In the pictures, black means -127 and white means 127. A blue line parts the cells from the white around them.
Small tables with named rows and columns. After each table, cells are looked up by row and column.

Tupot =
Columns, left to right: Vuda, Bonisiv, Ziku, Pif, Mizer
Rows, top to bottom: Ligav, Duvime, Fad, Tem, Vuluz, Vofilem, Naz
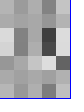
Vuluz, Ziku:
69
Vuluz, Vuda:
23
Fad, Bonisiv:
2
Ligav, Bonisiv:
27
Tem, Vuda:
84
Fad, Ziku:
40
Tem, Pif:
-55
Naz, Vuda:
54
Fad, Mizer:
92
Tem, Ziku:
46
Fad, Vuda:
90
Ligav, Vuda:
52
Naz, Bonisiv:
24
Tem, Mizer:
91
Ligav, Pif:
3

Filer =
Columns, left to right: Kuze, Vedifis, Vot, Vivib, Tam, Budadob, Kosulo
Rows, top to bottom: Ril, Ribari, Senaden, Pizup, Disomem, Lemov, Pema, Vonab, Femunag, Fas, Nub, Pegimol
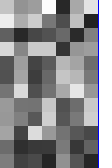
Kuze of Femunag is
24
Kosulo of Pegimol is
-89
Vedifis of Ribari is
45
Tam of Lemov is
69
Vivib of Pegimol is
-90
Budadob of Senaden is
-85
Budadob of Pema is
102
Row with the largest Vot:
Fas

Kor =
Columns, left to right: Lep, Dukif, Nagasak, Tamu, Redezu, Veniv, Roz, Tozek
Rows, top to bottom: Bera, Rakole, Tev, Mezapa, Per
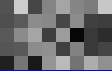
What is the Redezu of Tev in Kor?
28
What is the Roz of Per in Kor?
45
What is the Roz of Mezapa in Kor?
-70
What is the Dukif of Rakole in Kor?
-37
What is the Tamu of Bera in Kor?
4
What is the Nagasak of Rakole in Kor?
12
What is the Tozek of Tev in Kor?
-83
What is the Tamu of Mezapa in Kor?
16
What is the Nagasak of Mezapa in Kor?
12
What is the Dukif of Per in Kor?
-10
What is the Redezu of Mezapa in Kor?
-64
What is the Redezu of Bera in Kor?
37
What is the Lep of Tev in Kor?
-38
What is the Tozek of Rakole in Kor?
-65
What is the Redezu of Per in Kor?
58
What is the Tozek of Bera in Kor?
71
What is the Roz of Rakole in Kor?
-63
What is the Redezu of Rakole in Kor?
-57
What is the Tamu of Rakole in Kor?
8
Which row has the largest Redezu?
Per

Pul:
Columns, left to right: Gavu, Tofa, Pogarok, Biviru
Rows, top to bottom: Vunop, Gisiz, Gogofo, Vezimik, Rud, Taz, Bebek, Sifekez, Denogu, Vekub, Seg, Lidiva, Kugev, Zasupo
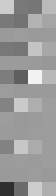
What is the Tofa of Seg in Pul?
71
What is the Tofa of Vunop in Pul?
-6
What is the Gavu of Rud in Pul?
27
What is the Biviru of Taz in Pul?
56
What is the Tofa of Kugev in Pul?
26
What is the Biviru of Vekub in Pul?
29

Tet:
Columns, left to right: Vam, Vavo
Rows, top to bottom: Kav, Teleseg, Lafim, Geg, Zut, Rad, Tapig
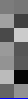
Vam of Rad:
59
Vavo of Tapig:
19
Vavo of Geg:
-41
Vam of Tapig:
-27
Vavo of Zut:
-37
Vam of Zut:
19
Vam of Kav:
-3
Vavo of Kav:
-9
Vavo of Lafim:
75
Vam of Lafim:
-54
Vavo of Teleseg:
-63
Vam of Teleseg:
33
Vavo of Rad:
-120
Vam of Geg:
26
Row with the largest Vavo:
Lafim

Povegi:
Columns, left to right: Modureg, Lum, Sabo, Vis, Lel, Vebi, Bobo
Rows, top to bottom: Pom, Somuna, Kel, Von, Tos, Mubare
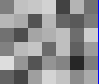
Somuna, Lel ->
-26
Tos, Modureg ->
93
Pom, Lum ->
65
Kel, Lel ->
63
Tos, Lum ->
21
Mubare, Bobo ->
42
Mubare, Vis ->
84
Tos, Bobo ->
-3
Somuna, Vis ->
54
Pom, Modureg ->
-1
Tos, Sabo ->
-43
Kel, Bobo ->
78
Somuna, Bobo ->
-3
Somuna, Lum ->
42
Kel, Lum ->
-50
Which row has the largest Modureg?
Tos

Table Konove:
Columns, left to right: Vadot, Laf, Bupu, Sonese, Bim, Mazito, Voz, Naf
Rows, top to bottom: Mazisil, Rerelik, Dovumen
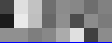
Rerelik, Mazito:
-51
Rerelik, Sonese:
-23
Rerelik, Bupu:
63
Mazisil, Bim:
12
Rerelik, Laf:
106
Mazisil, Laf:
95

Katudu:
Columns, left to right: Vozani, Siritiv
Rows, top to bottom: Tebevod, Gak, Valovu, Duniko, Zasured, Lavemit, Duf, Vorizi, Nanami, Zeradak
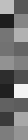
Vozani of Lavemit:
-82
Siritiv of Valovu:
49
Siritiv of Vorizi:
-34
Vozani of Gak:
-97
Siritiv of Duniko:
-27
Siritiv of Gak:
5
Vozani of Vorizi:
-30

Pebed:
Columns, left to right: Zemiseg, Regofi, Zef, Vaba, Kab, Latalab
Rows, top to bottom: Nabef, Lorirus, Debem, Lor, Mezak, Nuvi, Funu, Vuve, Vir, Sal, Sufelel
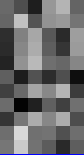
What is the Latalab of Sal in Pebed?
-17
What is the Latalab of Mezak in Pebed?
6
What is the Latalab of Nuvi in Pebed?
-113
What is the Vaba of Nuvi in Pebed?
-83
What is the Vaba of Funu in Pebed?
8
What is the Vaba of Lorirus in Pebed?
18
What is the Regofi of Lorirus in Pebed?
65
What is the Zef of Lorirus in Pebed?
-43
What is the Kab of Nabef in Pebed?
52
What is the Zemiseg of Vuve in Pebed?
-19
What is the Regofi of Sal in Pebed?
88
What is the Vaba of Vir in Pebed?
7
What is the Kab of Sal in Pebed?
-47

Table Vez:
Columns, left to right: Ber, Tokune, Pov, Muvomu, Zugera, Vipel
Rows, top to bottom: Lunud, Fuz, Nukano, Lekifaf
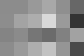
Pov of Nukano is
-9
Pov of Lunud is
25
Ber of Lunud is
12
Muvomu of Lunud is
40
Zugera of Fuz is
26
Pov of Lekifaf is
46
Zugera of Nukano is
1
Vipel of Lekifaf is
-53
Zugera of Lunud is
15
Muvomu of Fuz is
89
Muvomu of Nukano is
-20
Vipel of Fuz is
-76
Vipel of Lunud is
-24
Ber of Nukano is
4
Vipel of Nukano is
34

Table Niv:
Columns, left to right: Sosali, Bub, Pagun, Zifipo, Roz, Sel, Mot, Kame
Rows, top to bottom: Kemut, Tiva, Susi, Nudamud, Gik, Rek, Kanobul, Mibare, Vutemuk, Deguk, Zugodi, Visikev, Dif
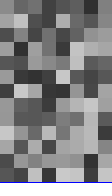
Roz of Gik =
-5
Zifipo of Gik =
9
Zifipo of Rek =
-63
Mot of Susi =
18
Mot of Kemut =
-79
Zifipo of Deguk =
57
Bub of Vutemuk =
-39
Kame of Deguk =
-68
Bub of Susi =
3
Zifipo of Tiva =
-62
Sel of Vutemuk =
-15
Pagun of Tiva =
-48
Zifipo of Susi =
-14
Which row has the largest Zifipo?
Deguk

